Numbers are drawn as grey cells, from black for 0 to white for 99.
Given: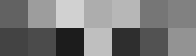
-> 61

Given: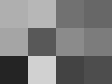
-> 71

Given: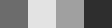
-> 88

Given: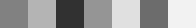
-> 70

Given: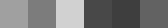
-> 48

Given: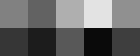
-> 38

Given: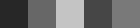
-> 40

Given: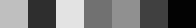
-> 18
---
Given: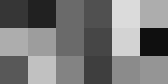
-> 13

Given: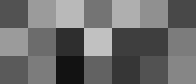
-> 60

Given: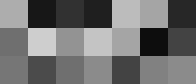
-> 9

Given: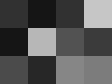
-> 8

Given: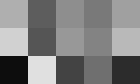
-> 36

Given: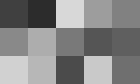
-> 17

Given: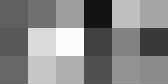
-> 44

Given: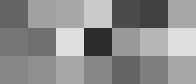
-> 62

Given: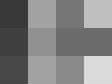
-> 63
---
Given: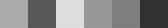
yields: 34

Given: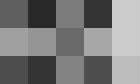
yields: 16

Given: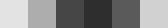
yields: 67

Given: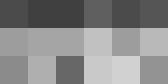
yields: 25

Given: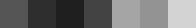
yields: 18

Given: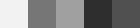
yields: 46

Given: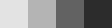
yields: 70

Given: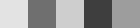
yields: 43
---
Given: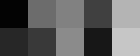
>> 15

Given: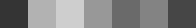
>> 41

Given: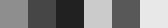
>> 34

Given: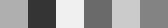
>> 51

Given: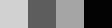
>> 64

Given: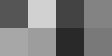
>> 33

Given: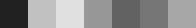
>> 46

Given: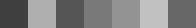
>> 40

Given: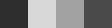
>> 63
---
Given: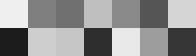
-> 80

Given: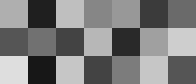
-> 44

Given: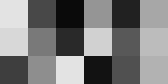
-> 47

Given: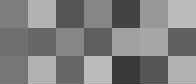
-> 40

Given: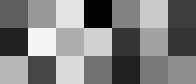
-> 95

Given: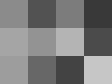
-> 57

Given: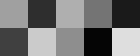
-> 79

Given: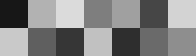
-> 37
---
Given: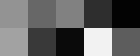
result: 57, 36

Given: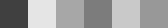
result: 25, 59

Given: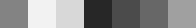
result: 51, 62

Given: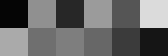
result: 2, 8

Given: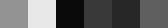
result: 57, 37

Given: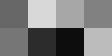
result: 40, 73

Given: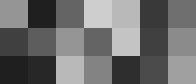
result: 58, 62
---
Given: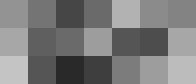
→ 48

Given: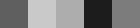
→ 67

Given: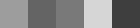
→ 47

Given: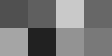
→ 13

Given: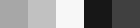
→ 96

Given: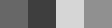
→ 24
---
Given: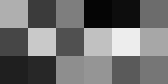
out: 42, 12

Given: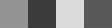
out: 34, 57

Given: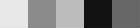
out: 40, 90

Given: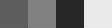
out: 91, 36

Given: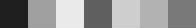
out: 47, 12

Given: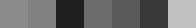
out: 75, 54
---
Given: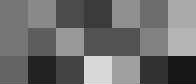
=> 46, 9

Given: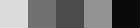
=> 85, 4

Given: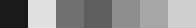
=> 10, 80

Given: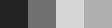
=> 14, 68

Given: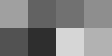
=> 62, 69

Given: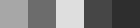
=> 65, 18

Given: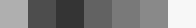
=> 68, 96

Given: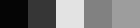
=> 2, 61

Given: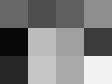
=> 40, 94
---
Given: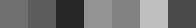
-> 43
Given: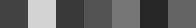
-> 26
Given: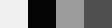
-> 93
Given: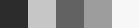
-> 17
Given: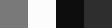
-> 47
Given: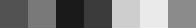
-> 32
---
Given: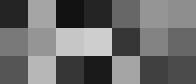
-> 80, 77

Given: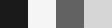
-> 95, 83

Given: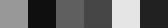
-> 89, 59

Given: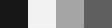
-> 94, 64

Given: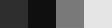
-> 89, 47

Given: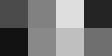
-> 86, 74
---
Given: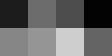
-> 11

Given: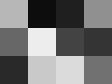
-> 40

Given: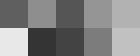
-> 37

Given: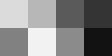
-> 85

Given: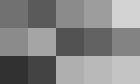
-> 54

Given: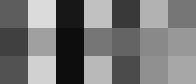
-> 25

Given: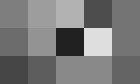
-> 42

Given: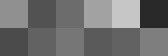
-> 56

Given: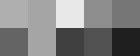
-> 68

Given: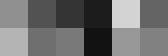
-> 56
